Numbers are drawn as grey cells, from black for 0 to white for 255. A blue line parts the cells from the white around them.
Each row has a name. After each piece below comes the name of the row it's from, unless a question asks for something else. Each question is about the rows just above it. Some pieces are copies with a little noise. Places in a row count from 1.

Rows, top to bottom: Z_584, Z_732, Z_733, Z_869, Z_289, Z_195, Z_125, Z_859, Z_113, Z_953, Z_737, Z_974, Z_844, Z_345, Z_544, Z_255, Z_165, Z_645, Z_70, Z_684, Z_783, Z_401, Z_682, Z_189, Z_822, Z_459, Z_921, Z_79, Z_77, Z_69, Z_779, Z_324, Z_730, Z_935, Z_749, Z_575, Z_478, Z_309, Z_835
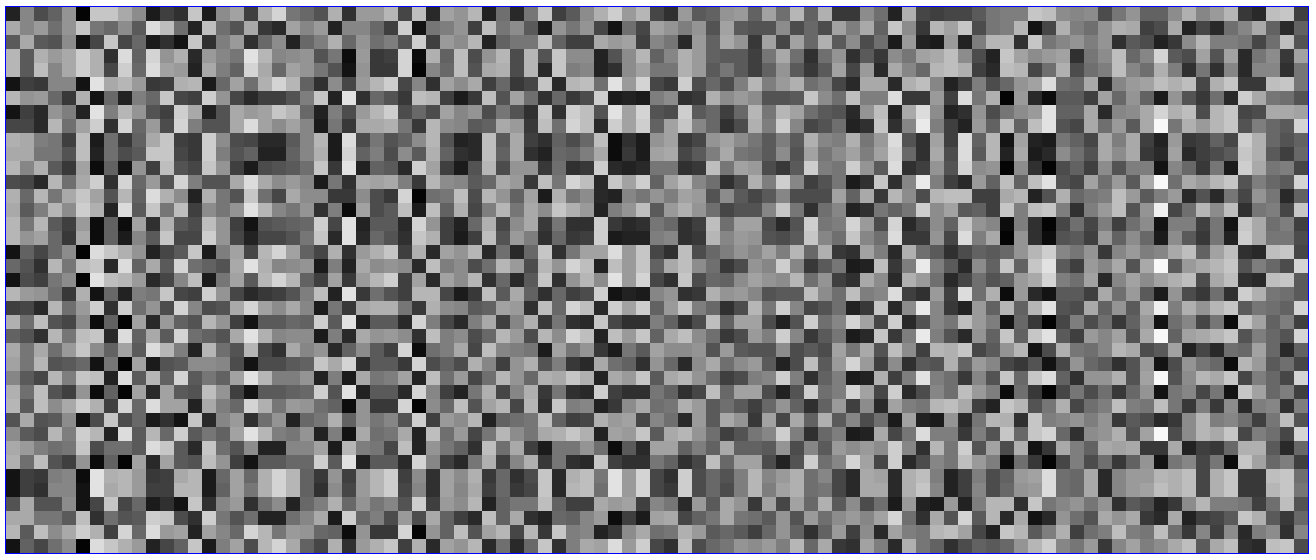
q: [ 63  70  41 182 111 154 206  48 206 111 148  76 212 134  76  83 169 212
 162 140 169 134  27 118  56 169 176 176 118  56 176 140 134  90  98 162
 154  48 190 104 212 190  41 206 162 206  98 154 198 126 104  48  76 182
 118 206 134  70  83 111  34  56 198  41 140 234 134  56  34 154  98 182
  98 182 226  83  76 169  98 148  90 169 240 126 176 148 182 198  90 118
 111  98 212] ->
Z_401
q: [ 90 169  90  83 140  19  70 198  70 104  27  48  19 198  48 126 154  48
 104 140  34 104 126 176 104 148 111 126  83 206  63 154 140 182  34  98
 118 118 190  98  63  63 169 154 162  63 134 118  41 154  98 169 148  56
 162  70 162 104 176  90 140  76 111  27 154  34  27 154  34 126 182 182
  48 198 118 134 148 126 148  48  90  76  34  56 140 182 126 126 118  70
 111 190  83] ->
Z_733
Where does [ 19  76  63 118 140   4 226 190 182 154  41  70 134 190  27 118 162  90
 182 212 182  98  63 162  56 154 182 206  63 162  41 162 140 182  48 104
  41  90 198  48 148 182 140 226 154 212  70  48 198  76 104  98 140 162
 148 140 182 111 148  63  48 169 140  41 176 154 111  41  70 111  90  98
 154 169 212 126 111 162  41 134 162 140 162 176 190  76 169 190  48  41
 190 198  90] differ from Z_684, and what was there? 71, [83]
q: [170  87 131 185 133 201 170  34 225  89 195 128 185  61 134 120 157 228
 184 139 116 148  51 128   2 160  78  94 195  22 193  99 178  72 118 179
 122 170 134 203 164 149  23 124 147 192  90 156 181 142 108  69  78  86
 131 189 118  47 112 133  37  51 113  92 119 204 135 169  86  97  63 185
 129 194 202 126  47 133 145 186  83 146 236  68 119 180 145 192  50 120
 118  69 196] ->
Z_544

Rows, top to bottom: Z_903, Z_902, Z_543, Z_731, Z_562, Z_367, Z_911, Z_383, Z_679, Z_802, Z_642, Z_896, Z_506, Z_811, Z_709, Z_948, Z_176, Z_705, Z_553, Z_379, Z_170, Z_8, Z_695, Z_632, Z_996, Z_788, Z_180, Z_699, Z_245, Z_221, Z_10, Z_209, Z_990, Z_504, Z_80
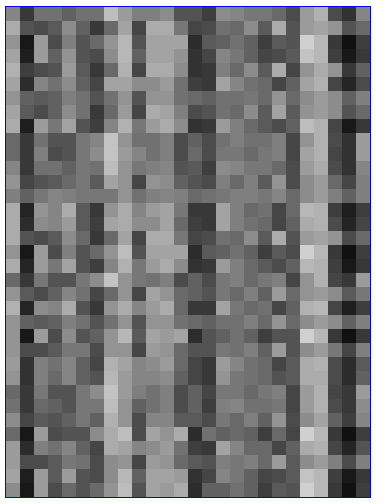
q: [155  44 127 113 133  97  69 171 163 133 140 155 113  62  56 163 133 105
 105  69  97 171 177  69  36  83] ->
Z_209
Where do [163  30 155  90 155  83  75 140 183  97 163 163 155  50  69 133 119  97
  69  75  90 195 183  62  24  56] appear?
Z_504
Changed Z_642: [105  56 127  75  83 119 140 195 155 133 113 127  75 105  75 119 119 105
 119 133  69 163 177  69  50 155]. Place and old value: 20, [127]
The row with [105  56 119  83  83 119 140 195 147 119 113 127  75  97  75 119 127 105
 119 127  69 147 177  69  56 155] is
Z_379

